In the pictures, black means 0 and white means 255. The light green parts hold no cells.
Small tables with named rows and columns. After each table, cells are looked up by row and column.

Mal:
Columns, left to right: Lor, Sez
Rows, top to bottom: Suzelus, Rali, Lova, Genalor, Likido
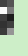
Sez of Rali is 122
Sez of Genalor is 63
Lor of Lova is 61
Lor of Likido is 58
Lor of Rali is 250
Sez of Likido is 149
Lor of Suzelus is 65
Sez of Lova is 29
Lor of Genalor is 50
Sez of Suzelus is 84

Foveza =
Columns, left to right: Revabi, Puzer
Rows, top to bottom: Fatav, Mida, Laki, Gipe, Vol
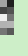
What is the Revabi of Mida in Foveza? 67
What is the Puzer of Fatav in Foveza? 31
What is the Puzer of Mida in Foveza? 82
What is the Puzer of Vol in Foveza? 88
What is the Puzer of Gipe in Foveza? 180
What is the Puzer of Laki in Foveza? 116
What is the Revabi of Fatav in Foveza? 162
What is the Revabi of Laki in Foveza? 238
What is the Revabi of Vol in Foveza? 117
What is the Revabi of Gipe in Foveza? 178
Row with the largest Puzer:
Gipe

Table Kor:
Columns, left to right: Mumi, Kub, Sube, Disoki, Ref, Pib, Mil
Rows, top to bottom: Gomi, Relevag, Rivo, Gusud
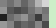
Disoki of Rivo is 148
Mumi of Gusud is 152
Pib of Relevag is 138
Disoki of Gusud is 103
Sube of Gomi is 135
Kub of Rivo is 108
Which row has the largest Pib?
Gomi

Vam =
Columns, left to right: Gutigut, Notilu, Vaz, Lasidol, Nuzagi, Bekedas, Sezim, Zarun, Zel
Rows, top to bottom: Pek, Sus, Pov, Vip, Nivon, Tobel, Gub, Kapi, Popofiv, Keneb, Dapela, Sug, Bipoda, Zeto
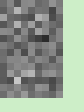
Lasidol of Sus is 136
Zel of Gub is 101
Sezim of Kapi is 116
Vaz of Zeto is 121
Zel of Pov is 105
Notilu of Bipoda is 117
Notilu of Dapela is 154
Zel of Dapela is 123
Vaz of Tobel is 143
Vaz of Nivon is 87
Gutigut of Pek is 109
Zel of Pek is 123
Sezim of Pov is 158

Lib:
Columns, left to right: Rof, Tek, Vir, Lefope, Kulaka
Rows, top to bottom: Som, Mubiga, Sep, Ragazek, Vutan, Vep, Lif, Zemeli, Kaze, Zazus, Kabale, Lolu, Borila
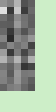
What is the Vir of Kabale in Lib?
153
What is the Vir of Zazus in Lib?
138
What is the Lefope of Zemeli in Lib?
70
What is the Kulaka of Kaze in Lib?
174
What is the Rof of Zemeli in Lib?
157
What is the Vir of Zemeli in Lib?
123
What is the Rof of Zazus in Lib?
117
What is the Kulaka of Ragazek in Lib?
94
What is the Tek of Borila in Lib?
124
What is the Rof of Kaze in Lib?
179
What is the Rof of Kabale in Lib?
132
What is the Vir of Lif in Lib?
113
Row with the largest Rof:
Mubiga

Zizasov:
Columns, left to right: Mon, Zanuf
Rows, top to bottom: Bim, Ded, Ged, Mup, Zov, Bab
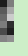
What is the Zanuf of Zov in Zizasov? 31
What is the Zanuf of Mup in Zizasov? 46
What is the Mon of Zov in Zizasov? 75
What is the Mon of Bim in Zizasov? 29
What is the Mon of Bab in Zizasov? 132
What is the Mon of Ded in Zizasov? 91
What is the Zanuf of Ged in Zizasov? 203
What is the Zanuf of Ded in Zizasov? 168
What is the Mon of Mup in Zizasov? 124
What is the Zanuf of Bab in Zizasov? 144
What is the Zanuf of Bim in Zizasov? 125
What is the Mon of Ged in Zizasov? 106
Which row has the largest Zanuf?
Ged

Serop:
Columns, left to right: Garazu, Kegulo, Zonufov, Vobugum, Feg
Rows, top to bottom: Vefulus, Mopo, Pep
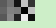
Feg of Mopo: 191
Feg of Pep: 16
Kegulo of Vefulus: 114
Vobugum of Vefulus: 194
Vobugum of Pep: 236
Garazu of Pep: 88
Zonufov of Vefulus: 20
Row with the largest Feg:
Mopo

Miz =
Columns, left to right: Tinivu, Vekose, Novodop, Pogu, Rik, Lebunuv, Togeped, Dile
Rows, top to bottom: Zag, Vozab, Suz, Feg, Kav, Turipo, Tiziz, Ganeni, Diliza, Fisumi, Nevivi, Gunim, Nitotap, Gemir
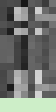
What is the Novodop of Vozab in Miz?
190
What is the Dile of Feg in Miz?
115
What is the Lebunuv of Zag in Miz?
85
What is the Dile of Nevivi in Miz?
100
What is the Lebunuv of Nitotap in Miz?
150
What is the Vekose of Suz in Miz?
34
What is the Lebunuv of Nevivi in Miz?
208
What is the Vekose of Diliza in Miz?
103
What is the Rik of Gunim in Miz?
93
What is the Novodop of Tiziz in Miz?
65
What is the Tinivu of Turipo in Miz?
99
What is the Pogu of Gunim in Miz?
142
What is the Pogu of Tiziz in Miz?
37
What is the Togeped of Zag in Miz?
59
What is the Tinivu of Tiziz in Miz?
99
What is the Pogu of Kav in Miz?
164
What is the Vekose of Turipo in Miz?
95
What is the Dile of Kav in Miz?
92
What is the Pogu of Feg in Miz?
38

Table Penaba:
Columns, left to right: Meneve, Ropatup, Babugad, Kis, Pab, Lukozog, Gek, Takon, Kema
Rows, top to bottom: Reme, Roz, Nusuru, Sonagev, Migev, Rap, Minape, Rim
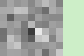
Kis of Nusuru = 148
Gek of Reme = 187
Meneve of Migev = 113
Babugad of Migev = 144
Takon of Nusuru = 137
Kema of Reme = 130
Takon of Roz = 172

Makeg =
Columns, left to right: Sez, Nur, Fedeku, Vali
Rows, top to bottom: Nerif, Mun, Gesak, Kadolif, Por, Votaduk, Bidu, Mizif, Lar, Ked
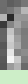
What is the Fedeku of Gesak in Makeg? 151
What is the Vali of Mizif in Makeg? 140
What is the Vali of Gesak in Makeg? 149
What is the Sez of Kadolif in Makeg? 58
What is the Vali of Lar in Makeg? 127
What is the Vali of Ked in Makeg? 106
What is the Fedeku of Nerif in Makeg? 102
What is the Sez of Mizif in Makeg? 95

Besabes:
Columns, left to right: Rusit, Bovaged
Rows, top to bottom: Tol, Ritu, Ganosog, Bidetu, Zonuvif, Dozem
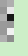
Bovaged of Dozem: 140
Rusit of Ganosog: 176
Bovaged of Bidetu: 152
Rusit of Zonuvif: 153
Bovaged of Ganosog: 24
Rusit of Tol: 162
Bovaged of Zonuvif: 241
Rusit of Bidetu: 154
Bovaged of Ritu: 232
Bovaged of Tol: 175
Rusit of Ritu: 150
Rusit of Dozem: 176

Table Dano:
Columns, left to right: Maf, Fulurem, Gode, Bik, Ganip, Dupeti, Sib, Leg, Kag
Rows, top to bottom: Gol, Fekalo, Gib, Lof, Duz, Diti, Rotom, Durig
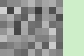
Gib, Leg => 147
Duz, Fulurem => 181
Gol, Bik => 158
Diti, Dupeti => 128
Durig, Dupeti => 118
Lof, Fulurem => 143
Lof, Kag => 122
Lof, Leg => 112
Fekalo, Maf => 209
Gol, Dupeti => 142
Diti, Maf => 188
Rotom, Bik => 129
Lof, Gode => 75
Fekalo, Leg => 81
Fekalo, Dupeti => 59

